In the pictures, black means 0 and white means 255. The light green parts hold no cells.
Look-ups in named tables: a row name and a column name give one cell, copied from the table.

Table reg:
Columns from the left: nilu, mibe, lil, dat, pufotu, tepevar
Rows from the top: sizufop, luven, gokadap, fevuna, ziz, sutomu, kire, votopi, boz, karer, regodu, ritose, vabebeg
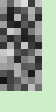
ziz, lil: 173
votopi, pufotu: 99
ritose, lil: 89
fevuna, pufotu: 53
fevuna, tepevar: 164
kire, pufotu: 60
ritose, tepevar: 164
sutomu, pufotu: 44

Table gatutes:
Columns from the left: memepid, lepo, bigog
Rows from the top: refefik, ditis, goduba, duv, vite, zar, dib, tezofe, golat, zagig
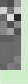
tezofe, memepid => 109
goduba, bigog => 43
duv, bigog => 137
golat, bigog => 128
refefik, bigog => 151
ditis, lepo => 116
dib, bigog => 108
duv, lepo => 79
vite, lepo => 163
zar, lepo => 93
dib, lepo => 108
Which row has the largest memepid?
ditis

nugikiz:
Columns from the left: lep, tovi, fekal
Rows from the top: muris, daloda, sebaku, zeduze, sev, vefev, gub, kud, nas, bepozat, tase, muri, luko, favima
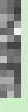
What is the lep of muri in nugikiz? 170
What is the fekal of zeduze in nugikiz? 165
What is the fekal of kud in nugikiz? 103
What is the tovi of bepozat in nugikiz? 73
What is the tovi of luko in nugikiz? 145
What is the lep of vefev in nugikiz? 196
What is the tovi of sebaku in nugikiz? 143
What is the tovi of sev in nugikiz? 112
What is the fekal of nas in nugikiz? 119
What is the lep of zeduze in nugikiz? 159
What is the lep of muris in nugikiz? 131
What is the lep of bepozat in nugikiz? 93
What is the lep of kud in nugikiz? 124
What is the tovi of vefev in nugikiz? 145
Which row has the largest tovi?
favima

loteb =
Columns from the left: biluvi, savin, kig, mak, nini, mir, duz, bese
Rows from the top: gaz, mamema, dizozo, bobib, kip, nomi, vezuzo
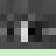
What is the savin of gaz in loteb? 67
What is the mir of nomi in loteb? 29
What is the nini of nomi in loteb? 44
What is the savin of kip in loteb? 24
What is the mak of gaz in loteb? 88
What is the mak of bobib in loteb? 177
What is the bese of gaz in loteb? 75
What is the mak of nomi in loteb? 210
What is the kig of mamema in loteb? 76
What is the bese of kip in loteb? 124
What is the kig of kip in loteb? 109
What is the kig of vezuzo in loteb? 74
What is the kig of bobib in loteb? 77
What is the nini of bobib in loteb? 49
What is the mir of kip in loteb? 32
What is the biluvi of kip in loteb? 110
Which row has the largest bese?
kip

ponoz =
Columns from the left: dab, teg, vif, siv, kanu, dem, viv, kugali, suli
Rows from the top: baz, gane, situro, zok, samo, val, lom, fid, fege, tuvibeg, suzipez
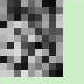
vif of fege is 187
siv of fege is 34
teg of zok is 179
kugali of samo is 81
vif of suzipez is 111
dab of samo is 190
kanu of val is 207
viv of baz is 17
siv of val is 102
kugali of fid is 36
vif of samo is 74
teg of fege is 118
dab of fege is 24
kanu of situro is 38
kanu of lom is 58
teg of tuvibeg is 149
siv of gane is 50
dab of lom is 154

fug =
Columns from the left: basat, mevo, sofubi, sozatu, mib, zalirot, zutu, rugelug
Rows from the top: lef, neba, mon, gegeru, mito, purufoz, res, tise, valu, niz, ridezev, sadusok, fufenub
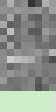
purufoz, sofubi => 116
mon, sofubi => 103
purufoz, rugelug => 109
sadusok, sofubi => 117
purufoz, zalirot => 106
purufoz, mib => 125

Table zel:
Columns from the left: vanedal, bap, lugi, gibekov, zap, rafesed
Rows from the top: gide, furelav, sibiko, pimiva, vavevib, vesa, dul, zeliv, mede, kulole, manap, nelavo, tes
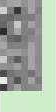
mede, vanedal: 202
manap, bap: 115
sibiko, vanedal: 112
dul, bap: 128
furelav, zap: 163
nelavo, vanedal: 232
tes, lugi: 161
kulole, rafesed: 142
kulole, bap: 142
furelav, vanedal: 208
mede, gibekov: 130
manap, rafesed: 142
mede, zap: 163
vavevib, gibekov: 130
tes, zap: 135
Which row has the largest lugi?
pimiva

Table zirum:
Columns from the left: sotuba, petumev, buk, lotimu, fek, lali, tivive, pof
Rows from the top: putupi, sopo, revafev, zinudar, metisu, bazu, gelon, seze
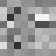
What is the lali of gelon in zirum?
201
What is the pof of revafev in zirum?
198
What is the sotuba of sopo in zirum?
203
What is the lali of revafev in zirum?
244
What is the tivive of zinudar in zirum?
78
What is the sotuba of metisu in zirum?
180
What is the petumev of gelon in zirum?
131
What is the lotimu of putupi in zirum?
144
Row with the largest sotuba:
gelon

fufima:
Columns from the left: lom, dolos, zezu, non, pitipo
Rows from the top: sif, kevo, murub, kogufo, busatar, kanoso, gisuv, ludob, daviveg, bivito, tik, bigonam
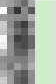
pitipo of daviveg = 156
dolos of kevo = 118
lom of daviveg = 142
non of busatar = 87
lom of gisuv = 236
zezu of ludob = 100
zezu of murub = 137
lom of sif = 170
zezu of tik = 110
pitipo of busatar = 153

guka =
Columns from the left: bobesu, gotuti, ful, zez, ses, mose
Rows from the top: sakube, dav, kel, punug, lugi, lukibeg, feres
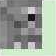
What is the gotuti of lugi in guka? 122
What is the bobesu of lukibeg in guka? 146
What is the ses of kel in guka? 24
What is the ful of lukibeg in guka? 100
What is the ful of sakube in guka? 125
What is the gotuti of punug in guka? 118
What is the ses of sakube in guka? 115
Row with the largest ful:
feres

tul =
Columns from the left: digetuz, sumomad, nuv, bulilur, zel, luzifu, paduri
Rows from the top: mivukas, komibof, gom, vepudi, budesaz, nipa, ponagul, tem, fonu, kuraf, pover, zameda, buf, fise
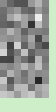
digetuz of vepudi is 100
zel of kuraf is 148
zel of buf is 116
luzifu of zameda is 38
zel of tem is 97
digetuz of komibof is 111
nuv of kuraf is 152
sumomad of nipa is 141
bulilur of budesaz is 99
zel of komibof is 98
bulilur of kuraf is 182
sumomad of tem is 82

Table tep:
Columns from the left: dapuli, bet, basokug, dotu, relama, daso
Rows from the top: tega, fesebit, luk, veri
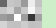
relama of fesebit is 247
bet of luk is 146
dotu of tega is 154
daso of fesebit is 208
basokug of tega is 193
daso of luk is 163
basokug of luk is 254
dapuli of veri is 212
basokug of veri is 193
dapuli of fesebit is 198
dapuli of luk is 156
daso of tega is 195
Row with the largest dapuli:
veri

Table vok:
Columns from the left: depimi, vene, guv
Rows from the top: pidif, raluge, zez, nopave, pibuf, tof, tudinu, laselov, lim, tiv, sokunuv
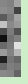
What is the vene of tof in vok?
113
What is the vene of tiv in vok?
126
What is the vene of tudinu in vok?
122
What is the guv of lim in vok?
102
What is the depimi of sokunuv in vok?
137
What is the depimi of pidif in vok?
134
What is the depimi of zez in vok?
91
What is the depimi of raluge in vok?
141
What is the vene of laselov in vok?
131
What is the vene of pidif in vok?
129
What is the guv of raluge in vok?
66
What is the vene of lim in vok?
117
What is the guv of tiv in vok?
120
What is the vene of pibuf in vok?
124
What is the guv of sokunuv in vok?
100
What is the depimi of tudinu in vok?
105

